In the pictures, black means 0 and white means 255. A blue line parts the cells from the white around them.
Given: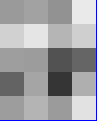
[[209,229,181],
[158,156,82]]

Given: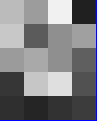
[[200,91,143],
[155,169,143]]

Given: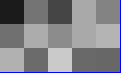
[[112,172,140],
[177,107,202]]

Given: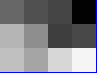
[[181,142,62],
[192,165,215]]

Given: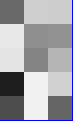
[[232,143,146],
[228,132,181]]

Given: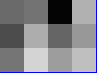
[[76,173,101],
[117,212,157]]

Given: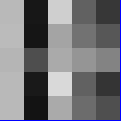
[[187,21,164],
[181,78,170]]

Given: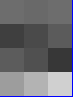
[[63,74,91],
[92,80,55]]
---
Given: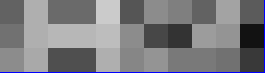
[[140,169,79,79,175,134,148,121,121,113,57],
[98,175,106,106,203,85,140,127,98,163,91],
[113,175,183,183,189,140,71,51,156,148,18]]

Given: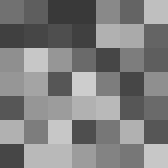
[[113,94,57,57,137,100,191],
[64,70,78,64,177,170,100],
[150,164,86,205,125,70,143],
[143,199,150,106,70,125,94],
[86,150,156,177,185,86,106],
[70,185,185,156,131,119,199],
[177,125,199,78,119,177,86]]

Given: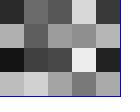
[[20,64,72,237,34],
[42,107,87,216,57],
[176,94,156,143,182],
[189,209,164,121,170]]

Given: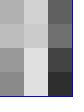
[[138,224,46],
[153,224,67],
[177,210,96],
[189,203,112]]

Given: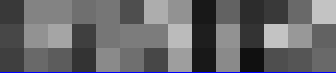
[[63,105,92,51,138,111,71,158,24,138,16,78,85,105],
[57,131,131,111,118,78,173,146,24,98,44,57,105,195],
[71,146,165,63,118,124,124,187,30,146,51,195,152,98]]

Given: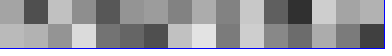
[[186,178,148,219,115,101,79,193,227,123,206,136,108,172,123,64],
[164,79,193,142,87,148,156,130,172,130,200,95,48,206,164,178]]
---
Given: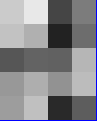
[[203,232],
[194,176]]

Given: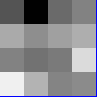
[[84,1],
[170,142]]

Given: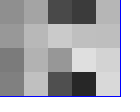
[[143,164],
[152,184]]

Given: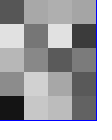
[[86,168],
[225,118]]

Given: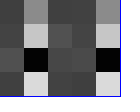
[[63,139],
[67,198]]

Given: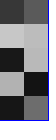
[[55,90],
[199,188]]

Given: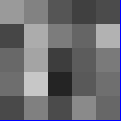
[[154,130],
[70,172]]
